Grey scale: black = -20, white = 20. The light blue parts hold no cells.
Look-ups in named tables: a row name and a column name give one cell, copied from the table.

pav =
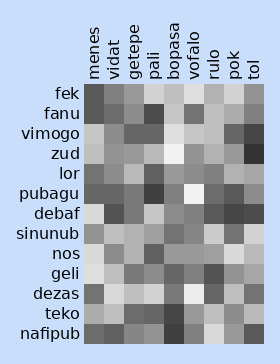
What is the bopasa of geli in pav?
-4
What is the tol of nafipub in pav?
-6
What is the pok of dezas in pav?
10
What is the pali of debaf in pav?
11
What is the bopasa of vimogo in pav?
15
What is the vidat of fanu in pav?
-3
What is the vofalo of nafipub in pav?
0
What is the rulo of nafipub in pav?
14
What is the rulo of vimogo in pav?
10
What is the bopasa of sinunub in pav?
-2
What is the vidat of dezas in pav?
14
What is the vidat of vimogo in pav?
2
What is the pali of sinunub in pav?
5

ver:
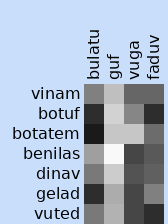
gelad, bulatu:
-13
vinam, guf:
10
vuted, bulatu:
-1
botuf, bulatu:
-13
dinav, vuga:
-7
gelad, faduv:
0
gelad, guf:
7
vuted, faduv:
-13
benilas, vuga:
-9
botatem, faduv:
-3
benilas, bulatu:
5
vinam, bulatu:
0
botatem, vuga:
11
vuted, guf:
8
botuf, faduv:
-13
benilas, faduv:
-6
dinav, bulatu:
-1
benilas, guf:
19

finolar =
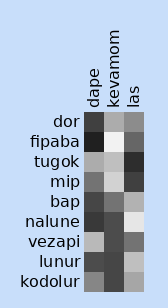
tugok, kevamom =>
10
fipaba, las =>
-4
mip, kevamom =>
13
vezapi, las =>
-2
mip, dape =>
-2
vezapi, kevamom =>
-8
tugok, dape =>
7
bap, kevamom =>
-2
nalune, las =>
16
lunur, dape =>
-8
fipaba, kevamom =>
18
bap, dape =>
-9
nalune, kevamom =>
-8
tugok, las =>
-13
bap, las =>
8
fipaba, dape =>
-15

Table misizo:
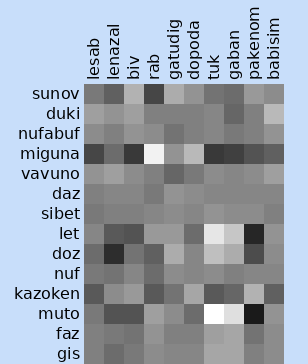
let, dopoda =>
-3
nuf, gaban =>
0
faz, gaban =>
6
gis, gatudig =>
1
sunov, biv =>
8
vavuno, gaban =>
1
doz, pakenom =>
-8
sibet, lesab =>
-1
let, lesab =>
1
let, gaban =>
11

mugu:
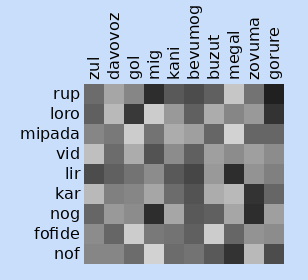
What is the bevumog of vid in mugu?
-5
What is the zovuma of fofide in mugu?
3
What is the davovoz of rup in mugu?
6
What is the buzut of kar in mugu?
7
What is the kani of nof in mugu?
-3
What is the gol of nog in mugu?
2
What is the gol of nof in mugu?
-3

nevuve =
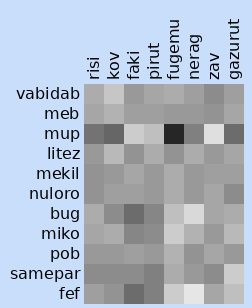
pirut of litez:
7
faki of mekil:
6
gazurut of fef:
10
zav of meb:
3
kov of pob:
4
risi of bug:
7
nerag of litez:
7
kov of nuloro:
5
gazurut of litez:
6
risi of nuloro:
3
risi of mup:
-2
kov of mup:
-4

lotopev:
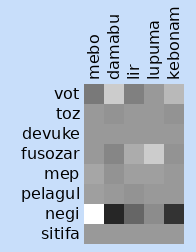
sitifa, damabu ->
4
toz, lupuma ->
4
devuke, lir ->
4
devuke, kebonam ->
4
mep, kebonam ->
4
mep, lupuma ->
5
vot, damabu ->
12
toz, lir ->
4
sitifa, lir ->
4
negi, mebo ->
20
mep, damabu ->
3
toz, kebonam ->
3
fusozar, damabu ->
1
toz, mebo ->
4

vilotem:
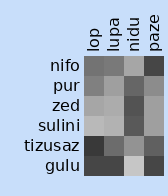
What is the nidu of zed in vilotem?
-7
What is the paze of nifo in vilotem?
-9
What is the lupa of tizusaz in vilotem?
-3
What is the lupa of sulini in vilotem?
8
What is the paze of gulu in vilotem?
-9
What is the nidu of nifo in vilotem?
6
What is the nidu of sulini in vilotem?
-6
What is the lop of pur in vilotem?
0
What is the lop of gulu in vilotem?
-9
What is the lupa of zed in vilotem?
7
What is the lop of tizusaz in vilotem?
-11
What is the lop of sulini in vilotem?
9
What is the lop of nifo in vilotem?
-2
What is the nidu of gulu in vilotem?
11
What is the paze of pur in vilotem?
2
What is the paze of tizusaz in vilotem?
-5
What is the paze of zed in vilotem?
5
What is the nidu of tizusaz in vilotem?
3
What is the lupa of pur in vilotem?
5
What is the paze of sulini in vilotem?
5

